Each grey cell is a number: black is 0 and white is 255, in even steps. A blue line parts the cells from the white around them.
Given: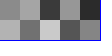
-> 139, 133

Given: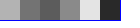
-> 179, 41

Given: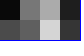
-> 9, 53

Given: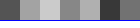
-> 84, 114

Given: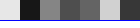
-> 231, 55

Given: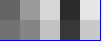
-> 100, 201

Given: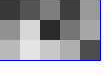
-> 56, 76

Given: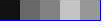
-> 17, 151

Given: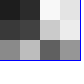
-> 29, 150

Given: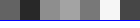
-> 99, 70
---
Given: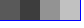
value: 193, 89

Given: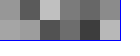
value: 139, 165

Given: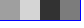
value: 124, 159

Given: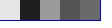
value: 106, 230

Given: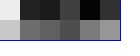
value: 49, 200

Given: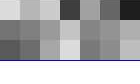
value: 30, 89

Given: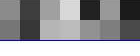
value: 26, 118

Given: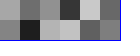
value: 104, 132

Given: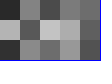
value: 109, 49

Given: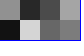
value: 165, 18
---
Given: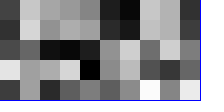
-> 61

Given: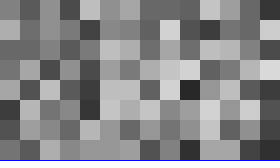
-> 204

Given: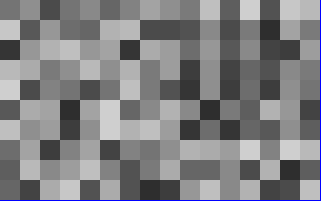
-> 122

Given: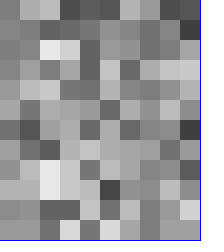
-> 64

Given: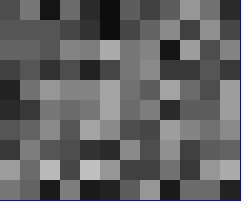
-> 70

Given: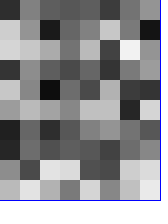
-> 20
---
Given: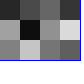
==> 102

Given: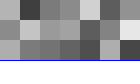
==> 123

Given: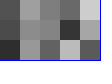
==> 126

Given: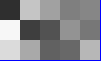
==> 161

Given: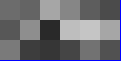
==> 166

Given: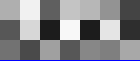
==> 95

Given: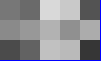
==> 217
